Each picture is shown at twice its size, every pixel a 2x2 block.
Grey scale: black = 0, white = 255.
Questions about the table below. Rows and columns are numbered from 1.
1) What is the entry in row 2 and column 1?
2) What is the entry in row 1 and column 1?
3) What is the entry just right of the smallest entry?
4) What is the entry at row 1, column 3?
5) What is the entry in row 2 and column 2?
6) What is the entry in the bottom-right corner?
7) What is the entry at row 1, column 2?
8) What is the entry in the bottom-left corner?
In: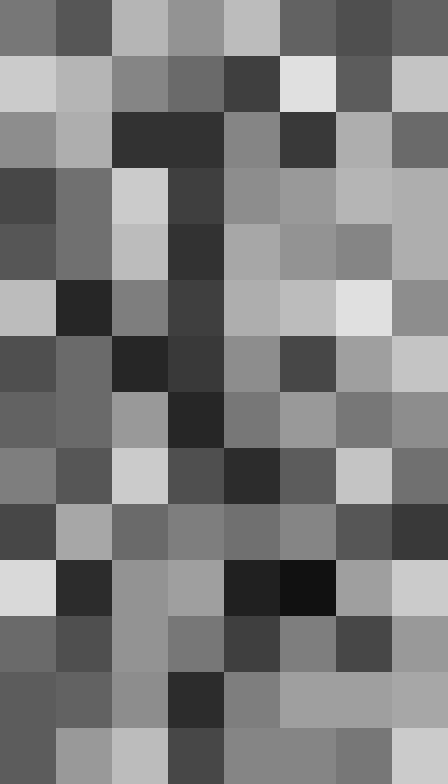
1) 203
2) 119
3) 159
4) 181
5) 181
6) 203
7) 86
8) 92

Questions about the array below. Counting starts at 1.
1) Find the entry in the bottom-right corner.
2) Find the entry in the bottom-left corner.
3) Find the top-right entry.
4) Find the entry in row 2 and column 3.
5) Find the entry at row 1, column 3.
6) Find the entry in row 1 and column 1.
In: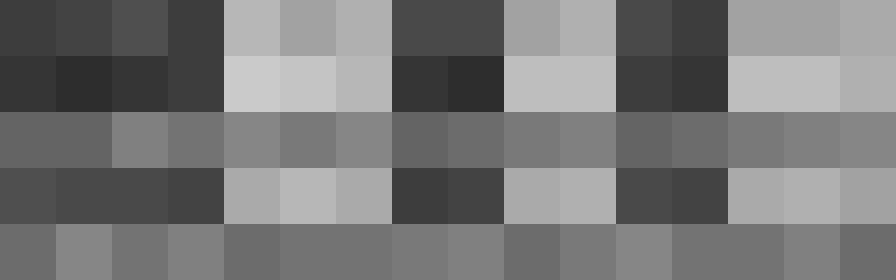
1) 108
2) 108
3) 170
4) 53
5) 79
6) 61

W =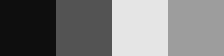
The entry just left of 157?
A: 229
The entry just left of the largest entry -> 83

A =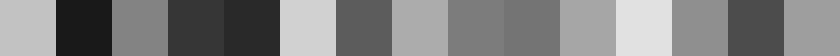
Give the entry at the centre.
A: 172
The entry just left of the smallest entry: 194

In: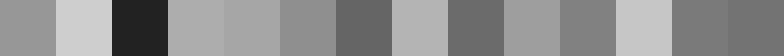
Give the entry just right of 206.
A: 34
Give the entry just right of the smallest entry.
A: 173

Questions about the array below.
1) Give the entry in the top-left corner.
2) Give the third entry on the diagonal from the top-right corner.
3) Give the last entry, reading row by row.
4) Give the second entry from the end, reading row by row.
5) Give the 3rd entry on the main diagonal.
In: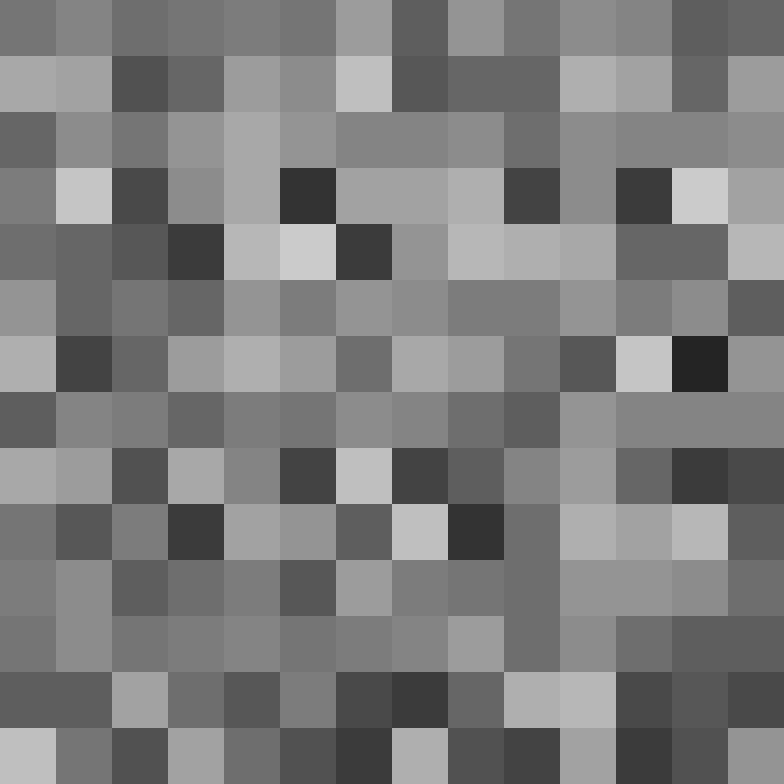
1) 117
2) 132
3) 148
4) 81
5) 117

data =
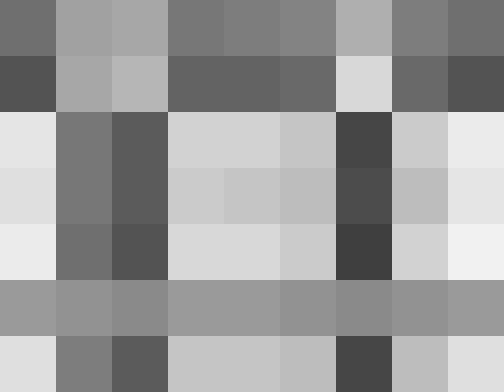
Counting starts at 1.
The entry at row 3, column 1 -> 229
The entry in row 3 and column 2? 119
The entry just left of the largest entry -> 210
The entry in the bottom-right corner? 223
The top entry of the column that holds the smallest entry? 175
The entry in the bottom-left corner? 223
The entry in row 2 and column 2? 167
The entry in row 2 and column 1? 83
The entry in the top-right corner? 111
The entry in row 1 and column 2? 161
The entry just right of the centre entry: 189
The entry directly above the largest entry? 229
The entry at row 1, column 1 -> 111
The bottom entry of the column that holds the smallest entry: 70
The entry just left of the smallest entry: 203
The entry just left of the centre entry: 203
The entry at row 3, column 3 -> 91

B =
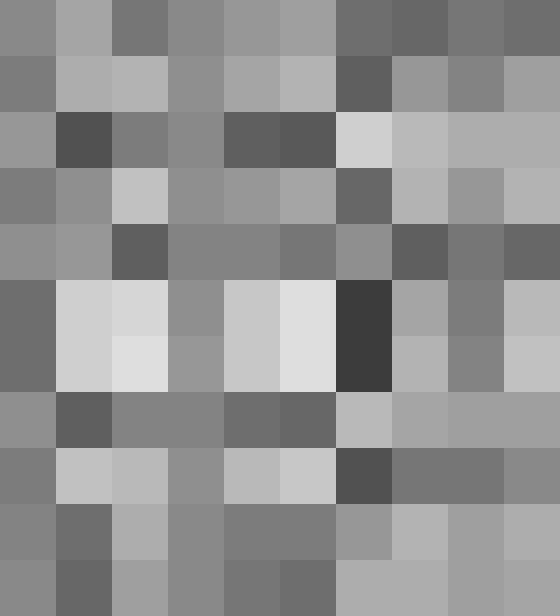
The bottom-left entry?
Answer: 137
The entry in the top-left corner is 137
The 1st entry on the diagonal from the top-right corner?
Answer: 110
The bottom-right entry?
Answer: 165
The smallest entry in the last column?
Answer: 103
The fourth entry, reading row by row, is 137
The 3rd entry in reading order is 118
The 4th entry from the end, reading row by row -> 173
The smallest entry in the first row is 103
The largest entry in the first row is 165
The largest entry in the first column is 151
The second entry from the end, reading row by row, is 159

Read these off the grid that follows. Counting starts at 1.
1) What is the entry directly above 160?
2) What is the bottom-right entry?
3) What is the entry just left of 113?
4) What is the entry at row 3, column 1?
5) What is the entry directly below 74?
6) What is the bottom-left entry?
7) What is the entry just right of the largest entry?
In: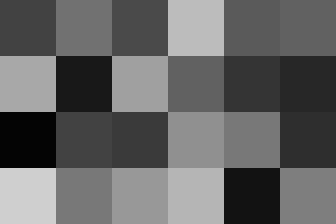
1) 74
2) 126
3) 66
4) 4
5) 160
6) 207
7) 120

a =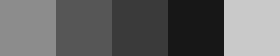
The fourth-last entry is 86
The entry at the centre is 58
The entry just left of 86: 140

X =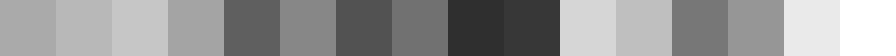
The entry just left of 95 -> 164
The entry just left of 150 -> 119
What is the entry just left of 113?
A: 82
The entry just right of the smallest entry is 55
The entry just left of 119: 191
